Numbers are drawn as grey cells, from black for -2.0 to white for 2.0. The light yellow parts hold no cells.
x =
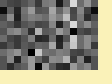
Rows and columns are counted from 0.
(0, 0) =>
-0.6
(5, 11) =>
-0.3
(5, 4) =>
0.0
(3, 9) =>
-0.3
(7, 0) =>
-0.3
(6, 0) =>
-1.1
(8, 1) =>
0.1
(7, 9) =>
-0.1
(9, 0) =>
-0.7
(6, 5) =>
-0.4
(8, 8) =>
0.1
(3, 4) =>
-0.5
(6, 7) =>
0.6
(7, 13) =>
-0.3
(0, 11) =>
-0.3
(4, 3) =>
-0.3
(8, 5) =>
-0.4
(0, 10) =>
1.4
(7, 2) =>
0.3
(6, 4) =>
-0.8
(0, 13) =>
-0.6
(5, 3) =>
-0.7
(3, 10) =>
1.4
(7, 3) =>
-0.5
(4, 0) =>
-0.7
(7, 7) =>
-0.3
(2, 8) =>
0.0
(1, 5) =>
-0.7
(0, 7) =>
0.0
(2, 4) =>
0.0
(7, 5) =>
1.1
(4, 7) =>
-0.5
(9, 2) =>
-0.7
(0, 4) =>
-0.4
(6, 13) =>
-1.1

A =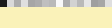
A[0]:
-1.6
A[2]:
0.7
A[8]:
1.9
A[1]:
1.4
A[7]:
0.9
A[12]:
1.6

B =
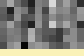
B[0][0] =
-0.1
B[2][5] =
0.2
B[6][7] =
-0.5
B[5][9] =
0.2
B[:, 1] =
[0.6, -1.5, -0.9, 0.5, 0.0, -0.1, 0.2]
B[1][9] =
0.2
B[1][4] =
-1.1
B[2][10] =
-0.2
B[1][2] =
0.2
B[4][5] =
-0.3
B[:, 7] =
[1.4, 0.6, 0.2, 1.2, -0.6, -0.9, -0.5]
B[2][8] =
-0.2
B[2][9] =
0.0
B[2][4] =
-0.6
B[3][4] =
-1.5
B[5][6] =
-0.7
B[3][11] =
-1.3
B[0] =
[-0.1, 0.6, -0.3, -0.8, -1.5, 0.0, -0.2, 1.4, -0.1, 0.5, -0.2, -1.3]
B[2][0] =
-0.6
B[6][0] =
-0.8
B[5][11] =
-0.4

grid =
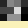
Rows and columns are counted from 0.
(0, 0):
-1.4
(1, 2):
1.4
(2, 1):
0.3

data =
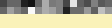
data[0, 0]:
-0.9
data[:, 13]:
[0.0, -0.5]
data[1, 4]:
1.9
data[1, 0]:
-0.4
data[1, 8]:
0.0
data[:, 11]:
[-0.5, -0.3]
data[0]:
[-0.9, -0.4, -0.4, -1.5, -1.7, -0.4, 0.7, -0.1, 0.0, -0.9, 1.6, -0.5, -0.8, 0.0, -0.6, -0.4]
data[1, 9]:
-1.5
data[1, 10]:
-0.3

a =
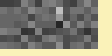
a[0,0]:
-1.0
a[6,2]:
-0.4
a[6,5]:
-0.3
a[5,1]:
-0.7
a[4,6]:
-1.0
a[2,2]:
-0.4
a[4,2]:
-0.2
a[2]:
[-0.4, -0.4, -0.4, -0.3, -0.9, -0.4, -0.2, -0.3, 0.4, -0.8, -0.4, -0.8, -0.3, -0.7]
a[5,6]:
-0.2
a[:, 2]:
[-0.9, -0.2, -0.4, -0.6, -0.2, -0.9, -0.4]
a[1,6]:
-0.3
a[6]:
[-0.2, -0.3, -0.4, -0.7, 0.0, -0.3, -0.6, -0.6, 0.2, -0.8, -0.3, -0.2, -0.7, -0.2]
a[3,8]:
-1.4
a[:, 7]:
[0.0, -0.6, -0.3, -0.5, -0.9, 0.0, -0.6]
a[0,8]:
-0.3
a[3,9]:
0.3
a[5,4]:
-0.7
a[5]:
[-0.8, -0.7, -0.9, 0.0, -0.7, -0.9, -0.2, 0.0, -0.3, -0.8, -0.7, -0.6, -0.1, -0.8]
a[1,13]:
-0.1
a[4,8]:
-0.7
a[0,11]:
-0.4
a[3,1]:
-0.4
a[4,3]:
-1.2
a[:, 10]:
[-1.0, -0.2, -0.4, -0.6, -0.2, -0.7, -0.3]
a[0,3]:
0.0
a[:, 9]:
[-0.8, -0.7, -0.8, 0.3, -0.6, -0.8, -0.8]

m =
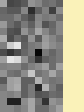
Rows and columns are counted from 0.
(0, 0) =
0.6
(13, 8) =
-0.4
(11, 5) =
0.8
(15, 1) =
0.1
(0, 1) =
-0.9
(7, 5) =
-1.9
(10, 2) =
-0.3
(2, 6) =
-0.1
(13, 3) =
-0.5
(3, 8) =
0.1
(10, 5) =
-0.2
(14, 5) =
-0.2
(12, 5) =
-1.4
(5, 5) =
-0.6
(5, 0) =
0.7
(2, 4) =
-0.8
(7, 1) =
-1.2
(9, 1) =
0.1
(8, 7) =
-0.3
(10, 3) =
0.2
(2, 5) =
0.1
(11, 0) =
-0.6
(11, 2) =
0.6
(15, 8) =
0.5
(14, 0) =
0.1
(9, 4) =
0.0
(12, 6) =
0.8
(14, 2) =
-1.5
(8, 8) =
-0.1
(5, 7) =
0.1
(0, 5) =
0.1
